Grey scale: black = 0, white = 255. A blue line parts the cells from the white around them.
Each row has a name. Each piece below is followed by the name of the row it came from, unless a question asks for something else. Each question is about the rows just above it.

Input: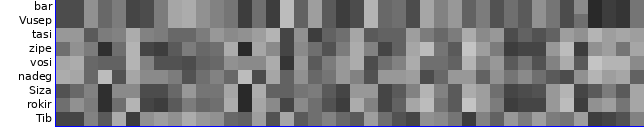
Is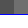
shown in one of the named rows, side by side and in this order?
yes
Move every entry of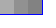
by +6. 178  151  136
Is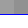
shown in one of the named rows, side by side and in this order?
yes
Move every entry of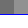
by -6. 105  139
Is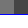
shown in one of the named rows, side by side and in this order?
no

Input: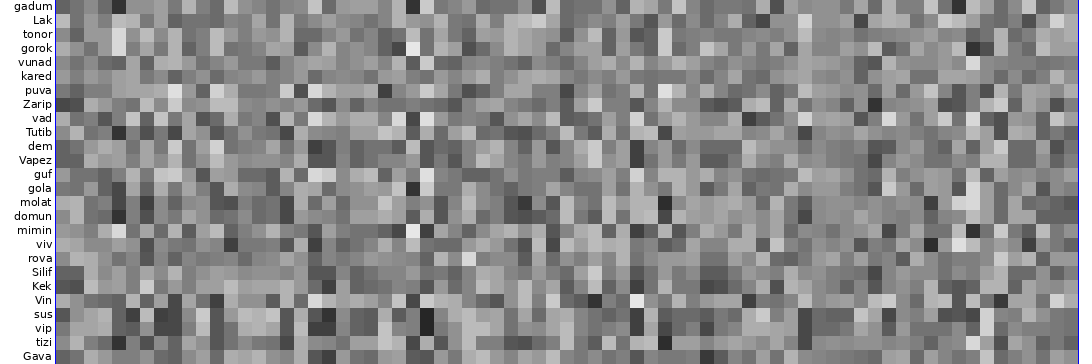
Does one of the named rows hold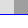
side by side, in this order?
no
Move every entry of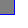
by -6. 121
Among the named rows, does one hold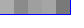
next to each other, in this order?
no
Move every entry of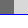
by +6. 113  222
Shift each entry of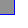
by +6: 151
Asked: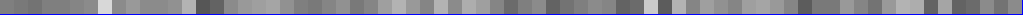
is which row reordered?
vunad

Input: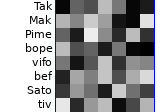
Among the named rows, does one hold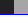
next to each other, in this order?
yes
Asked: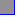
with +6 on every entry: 151
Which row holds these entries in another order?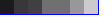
Sato
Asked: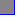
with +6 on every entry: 139
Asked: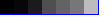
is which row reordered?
bope
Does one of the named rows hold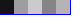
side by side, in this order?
no
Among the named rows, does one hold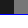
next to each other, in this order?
yes

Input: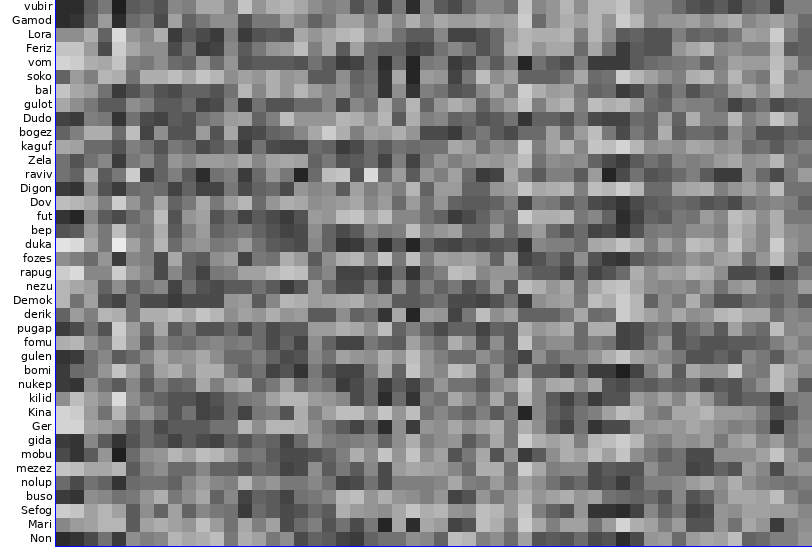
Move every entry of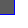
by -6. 85
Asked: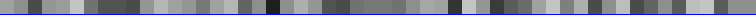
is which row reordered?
mobu
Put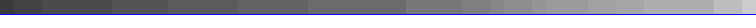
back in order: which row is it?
pugap
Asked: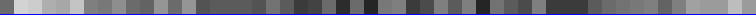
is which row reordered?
vom
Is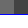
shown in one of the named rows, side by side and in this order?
yes
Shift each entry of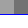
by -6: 155  108

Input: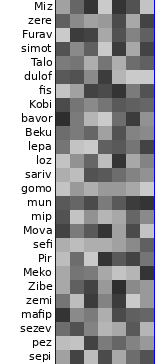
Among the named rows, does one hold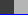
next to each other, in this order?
yes
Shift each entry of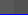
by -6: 83  76
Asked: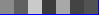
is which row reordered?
simot
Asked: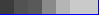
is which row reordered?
dulof
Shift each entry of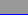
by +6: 159  159
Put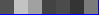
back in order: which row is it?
fis

